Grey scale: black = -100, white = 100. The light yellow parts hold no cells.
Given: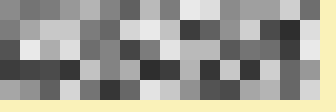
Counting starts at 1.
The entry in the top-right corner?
-14
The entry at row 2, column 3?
57
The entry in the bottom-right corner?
67
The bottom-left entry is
30
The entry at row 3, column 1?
-35
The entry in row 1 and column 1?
9
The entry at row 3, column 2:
83
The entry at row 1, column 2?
-9
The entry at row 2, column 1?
-3
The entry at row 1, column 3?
-3
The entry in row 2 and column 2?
30

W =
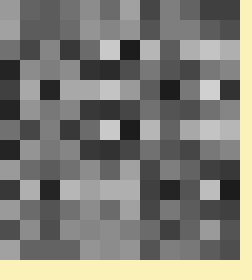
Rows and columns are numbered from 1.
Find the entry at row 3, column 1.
-11
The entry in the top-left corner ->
21
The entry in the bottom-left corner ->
26
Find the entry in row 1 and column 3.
-28
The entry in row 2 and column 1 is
26
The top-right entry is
-50
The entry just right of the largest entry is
-61
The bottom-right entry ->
-39
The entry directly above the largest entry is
-6
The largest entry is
63
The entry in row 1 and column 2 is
-22
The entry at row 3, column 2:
-45
